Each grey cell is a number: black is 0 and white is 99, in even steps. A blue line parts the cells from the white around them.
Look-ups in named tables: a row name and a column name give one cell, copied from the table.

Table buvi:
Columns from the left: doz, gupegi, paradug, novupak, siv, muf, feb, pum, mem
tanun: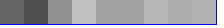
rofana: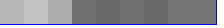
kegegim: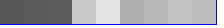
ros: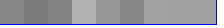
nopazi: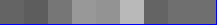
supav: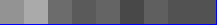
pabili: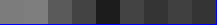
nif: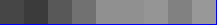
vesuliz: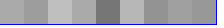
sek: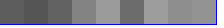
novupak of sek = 51
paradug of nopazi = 46
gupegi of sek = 33
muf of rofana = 43
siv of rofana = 41
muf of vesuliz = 71
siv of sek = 60
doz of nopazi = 39

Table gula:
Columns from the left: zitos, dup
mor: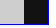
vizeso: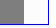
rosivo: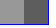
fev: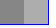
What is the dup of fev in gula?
67
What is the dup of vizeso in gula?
98
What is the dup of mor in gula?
7
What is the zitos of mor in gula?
80
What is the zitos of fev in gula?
52
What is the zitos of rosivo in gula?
59
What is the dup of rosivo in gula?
36
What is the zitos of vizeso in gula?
49
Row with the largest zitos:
mor

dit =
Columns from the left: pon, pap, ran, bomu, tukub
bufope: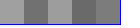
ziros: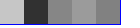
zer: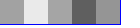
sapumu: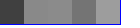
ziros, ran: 52
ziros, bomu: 60
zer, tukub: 58
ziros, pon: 77
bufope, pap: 44
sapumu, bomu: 45
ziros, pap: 19
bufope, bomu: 41
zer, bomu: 37
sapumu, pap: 53

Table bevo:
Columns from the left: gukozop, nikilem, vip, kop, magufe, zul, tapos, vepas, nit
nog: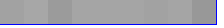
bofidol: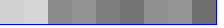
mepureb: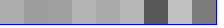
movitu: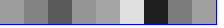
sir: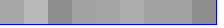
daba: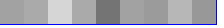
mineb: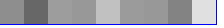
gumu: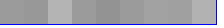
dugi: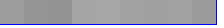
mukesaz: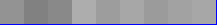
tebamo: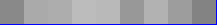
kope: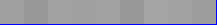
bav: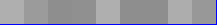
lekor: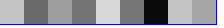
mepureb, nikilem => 61
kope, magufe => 63
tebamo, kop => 73
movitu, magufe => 64
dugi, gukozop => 61
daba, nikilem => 66
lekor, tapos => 4
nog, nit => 59
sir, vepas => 63
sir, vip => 55
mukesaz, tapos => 60
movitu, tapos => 12
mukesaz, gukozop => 57
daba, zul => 63
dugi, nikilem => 58
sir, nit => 55
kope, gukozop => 62
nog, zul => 64
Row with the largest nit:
mineb

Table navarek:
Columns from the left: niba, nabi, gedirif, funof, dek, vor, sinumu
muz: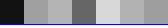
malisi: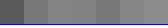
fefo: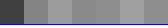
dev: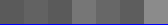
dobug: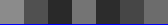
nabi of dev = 38
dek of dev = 40
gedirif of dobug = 16
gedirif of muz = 70
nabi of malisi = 47
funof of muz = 40
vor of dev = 36
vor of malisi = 52
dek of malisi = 47

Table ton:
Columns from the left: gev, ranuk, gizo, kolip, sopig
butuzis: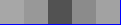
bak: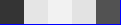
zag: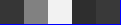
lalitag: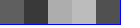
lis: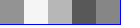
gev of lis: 57
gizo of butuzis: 32
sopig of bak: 32
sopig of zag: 22
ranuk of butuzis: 59
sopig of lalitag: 31
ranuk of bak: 89
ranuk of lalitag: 22
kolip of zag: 18
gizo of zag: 94
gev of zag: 21
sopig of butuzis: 63
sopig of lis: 52
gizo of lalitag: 67
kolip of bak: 88

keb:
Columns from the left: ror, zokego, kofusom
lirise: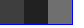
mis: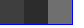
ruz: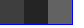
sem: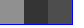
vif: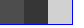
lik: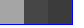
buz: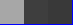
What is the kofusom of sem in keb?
30
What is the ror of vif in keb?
30
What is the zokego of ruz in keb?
14
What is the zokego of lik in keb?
27
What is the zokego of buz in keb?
24
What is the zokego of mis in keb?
17
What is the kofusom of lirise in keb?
43
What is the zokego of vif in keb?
21
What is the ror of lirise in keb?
24
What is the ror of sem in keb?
56
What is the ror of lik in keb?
64
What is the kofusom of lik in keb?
23
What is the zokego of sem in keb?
20
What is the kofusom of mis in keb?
43
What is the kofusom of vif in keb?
81
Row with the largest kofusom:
vif

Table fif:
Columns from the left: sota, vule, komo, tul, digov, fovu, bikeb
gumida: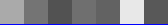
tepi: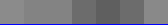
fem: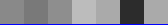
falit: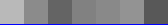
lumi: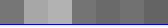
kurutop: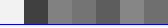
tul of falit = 50
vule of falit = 54
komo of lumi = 69
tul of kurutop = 45
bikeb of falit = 34
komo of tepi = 51

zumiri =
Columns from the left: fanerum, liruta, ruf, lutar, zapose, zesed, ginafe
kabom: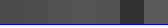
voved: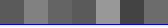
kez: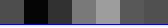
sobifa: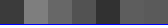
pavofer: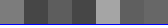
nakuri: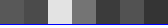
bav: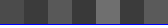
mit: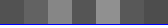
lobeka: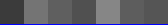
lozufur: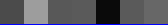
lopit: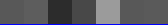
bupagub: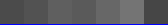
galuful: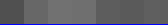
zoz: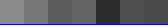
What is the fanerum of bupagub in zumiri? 29
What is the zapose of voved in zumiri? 59
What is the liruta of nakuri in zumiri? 29
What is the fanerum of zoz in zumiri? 54
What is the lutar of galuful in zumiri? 43
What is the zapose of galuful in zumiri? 36
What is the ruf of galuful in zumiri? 44
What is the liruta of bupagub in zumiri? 32
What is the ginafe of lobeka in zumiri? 33
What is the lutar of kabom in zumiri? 33
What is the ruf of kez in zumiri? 19
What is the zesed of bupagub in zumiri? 45
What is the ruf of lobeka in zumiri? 37
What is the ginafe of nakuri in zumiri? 20
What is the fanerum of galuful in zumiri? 31
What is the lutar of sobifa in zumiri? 32

